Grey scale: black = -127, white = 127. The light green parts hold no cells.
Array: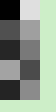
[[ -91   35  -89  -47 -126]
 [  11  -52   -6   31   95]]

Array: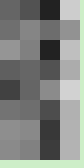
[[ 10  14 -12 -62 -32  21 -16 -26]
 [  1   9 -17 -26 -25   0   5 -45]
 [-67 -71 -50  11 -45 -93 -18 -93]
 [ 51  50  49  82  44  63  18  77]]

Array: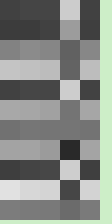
[[ -3  97 -65  35 -14  40 -62  68   2 -67 -62]
 [ -5  87 -59  35  -9  38 -57  64  11 -67 -58]
 [ -6  84 -56  27 -10  33 -57  60   6 -62 -58]
 [-20 -57  78 -86 -10 -11  77 -28 -30  28  76]
 [ -5  83 -64  36 -12  38 -61  61   7 -64 -62]]

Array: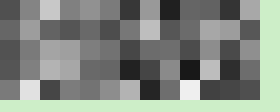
[[  -5  -42  -45  -25  -47]
 [  97    0   -5   29    4]
 [ -57   51   36  -28   72]
 [  -3   39   31  -42    0]
 [ -12  -22   -1  -22   17]
 [  13  -25  -13  -50   -4]
 [  51  -93  -56   -8  -72]
 [ -90  -58  -19   62   25]
 [ -17   10  -17  -41  -95]
 [ 111 -103  -51  -20  -26]
 [ -62   61   13   39  -29]
 [ -57  -81  -53   29  -75]
 [ -48  -18   15  -40   40]]

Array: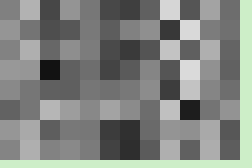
[[   4   22  -29    9   24    2   21    0]
 [  47   41   -9   -9   22   47  -11   50]
 [   2  -33   54  -31 -109  -24  -49  -56]
 [   9   -7   29  -32  -31   14  -40   20]
 [  -4   -8    8   -9  -17   -3   -6   -8]
 [ -61  -67   35  -15  -59  -53  -34  -55]
 [ -81  -79   11   -7  -37  -69    1  -64]
 [ -36  -21  -18   12    5  -43   15  -31]
 [  47   20   64  -66  -42   67  -71   86]
 [ -31   16  -98   67   90  -32   89  -42]
 [  45   41  -11    5   17   47   -3   35]
 [ -34  -40   19  -17  -30  -27  -15  -18]]

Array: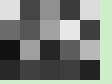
[[ -87 -110  -20   95]
 [ -62   31  -40  -58]
 [ -70  -89   33   16]
 [ -65  -34  104  -68]
 [ -93   57  -65   91]]

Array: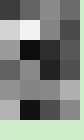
[[  50   17  -29   27   83  -66]
 [-109    4    9 -114  114  -28]
 [ -49    8  -93  -82    4   10]
 [   8   47  -47  -40  -53  -19]]
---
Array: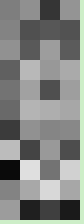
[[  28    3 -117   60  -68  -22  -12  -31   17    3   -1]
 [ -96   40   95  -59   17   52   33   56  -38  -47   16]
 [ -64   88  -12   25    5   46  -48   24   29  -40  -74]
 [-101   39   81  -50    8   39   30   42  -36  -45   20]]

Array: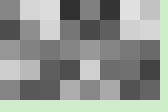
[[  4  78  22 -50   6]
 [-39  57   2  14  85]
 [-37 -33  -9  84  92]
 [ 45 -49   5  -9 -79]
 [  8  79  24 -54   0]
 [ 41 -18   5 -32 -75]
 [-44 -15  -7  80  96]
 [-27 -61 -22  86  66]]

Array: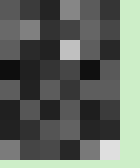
[[  -4  -93  -95  -34 -113  -33  -22  -38]
 [ -58  -79  -41  -93  -95  -85    0  -68]
 [ -54  -43  -94  -35  -75  -93  -77  -91]
 [ -88  -29  -39  -73  -57   64  -60    6]
 [  -6  -90  -97  -34 -111  -33  -26  -36]
 [  95  -86  -68  -34  -38  -87  -56  -74]]

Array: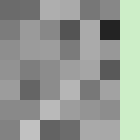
[[  2   9  28  18  14  -3 -20]
 [ 65   9 -26  -1  27  26 -18]
 [-28  57  12  12  29   8  46]
 [-19  29  53  30  -4 -43  42]
 [ 41  20  -7  37  42  42  -8]
 [ 40  13  34 -38  24 -92   7]]

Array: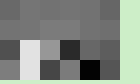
[[  -2  -47  -12  -22]
 [  98   98  -10  -10]
 [ -57   23   -4  -13]
 [  -4  -85   -4  -11]
 [-124  -24  -13  -13]
 [ -42  -34  -16  -25]]

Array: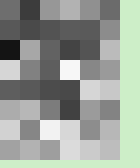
[[  34   82   44  -33   86 -107  -39  -17]
 [  50    6   55  -38    1   39  -53  -67]
 [  30  114   -3  -51  -33  -29  -44   23]
 [  91   87  -62  -54  119  -59  -36   50]
 [  75   13   27   86    7  -43  -37   16]
 [  61   55    3   72   26   59   12  -20]]
